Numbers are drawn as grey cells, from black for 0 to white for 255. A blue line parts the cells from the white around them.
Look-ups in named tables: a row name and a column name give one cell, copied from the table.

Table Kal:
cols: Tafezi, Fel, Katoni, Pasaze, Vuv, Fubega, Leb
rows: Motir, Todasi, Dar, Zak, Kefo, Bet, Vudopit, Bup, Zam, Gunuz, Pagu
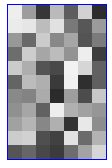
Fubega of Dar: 84
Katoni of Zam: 135
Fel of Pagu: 102
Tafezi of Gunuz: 204
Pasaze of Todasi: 225
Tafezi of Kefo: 203
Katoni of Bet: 175
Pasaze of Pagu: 59
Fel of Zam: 181
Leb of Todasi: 155
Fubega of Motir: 210
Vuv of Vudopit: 158
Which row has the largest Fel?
Todasi

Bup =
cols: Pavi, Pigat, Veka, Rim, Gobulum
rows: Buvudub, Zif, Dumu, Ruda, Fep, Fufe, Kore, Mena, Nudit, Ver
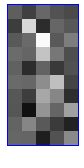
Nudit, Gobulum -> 34
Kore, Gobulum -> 46
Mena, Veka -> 148
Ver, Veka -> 30
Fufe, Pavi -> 106
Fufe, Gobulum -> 68
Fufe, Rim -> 191
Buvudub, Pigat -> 64
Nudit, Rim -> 59

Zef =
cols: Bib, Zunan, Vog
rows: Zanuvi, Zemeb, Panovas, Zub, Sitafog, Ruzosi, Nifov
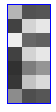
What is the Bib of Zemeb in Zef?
66
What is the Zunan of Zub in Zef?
211
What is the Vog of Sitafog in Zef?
149
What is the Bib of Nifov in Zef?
140
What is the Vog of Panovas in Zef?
96
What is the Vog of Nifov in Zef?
86
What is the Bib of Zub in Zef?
65
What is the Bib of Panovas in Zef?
237
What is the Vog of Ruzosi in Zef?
218
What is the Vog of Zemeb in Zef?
231
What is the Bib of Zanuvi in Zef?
181

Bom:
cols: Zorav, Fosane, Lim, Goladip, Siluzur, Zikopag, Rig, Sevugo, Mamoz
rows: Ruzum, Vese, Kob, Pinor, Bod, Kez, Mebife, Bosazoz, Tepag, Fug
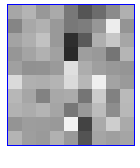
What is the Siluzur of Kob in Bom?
46
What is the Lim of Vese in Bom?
177
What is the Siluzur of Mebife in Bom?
171
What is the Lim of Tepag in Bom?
156
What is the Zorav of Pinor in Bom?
150
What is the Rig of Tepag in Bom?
170
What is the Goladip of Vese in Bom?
153
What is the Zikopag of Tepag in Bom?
67

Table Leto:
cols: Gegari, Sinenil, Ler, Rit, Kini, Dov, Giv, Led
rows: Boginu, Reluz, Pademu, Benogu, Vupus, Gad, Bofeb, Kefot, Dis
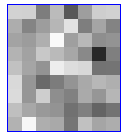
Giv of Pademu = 142
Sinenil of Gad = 150
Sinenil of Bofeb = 150
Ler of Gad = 105
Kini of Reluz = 226
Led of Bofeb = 182
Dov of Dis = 193
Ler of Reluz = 157
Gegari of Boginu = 210
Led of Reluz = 131
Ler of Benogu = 200
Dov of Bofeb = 170
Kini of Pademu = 159
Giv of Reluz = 165
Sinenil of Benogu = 162
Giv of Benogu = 40
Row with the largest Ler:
Bofeb

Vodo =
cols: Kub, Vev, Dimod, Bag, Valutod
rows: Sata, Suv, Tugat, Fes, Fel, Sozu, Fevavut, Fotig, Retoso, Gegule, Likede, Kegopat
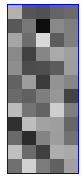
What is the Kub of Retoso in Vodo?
48
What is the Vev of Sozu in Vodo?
157
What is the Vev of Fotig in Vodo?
116
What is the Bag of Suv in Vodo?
137
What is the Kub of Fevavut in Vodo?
106
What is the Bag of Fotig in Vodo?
207
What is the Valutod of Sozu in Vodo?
133
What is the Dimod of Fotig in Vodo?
99
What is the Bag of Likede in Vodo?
174
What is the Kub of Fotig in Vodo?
187
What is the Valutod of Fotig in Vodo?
126
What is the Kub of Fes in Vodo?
137
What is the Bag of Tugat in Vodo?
92
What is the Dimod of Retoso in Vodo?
162
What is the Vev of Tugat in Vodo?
109
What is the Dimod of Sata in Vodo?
81
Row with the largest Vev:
Kegopat

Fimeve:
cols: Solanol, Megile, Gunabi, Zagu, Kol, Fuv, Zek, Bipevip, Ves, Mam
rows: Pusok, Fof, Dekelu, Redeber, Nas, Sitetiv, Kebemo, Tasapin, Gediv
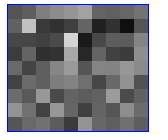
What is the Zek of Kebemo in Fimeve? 97
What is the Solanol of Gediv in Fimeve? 85
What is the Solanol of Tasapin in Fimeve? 147
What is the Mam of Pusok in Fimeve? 114
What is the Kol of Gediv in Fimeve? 59
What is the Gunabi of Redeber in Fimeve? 47
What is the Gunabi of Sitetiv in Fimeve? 95
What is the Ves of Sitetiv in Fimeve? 146
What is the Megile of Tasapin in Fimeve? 113
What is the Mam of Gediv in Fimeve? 94
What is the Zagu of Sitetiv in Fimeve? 125
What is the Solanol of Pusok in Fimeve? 84
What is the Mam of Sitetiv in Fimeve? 82
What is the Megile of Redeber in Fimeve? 100
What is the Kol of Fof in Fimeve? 63
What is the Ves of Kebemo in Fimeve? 75
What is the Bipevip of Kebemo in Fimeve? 155
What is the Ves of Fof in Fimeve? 15
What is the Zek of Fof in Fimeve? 32
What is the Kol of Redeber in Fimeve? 168
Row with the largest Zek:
Nas

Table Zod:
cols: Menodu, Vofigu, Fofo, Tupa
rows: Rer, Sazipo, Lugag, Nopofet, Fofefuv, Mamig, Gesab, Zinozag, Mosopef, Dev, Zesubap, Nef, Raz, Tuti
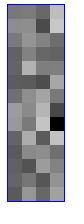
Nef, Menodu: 97
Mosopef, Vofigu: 122
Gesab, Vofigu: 142
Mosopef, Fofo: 195
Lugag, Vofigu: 148
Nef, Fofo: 156
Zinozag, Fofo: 181
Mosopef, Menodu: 153
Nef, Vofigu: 83
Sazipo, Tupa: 200

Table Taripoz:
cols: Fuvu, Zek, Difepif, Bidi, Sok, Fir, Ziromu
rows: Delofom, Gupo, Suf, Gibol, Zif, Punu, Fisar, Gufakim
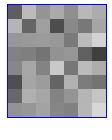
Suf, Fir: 187
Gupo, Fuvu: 181
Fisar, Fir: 181
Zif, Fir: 187
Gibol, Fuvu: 130
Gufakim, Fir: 182
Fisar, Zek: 176

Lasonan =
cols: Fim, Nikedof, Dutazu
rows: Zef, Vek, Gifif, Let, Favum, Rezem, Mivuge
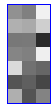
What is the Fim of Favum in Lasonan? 218
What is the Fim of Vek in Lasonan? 176
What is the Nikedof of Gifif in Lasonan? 121
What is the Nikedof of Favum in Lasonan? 113
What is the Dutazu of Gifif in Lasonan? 42
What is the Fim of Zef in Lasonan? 145
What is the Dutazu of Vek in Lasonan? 207

